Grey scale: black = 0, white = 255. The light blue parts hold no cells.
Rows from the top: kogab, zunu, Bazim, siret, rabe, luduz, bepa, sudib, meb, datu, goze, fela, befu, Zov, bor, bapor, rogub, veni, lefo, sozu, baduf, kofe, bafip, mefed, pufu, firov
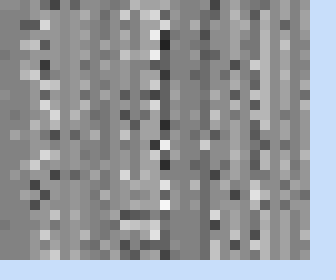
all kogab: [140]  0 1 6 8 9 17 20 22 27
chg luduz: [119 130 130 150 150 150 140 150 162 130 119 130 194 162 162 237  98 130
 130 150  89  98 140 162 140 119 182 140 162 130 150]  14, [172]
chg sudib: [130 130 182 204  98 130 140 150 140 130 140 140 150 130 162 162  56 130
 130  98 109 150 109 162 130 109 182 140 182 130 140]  21, [140]
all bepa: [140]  6 11 21 22 27
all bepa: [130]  0 1 9 13 14 17 18 19 24 29 30
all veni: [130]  0 2 6 8 13 16 17 18 19 29

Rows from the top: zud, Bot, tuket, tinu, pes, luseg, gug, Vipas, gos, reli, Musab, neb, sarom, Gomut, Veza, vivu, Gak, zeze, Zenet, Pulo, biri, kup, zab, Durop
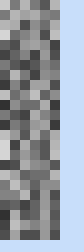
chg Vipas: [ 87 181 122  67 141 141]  5, [131]
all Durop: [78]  0 2 3 5
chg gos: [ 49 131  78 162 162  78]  0, [58]
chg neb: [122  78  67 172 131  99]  1, [87]
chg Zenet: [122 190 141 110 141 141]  3, [99]
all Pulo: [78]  3 5

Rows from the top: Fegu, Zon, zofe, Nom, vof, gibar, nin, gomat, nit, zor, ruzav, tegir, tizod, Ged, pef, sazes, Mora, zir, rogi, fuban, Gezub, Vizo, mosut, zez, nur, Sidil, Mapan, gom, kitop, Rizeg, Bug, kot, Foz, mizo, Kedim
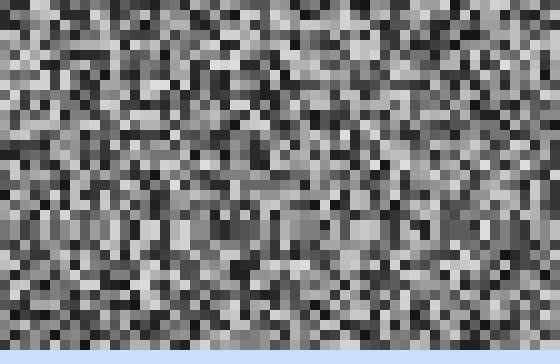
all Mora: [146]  3 6 29 32
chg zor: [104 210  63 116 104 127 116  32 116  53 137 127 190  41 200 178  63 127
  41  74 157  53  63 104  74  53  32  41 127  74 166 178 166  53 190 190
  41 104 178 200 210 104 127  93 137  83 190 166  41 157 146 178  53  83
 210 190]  3, [127]
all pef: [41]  25 29 35 53
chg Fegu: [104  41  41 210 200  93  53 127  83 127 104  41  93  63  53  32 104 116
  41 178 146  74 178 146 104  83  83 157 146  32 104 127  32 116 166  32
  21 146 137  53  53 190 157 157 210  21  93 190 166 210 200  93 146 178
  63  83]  20, [137]

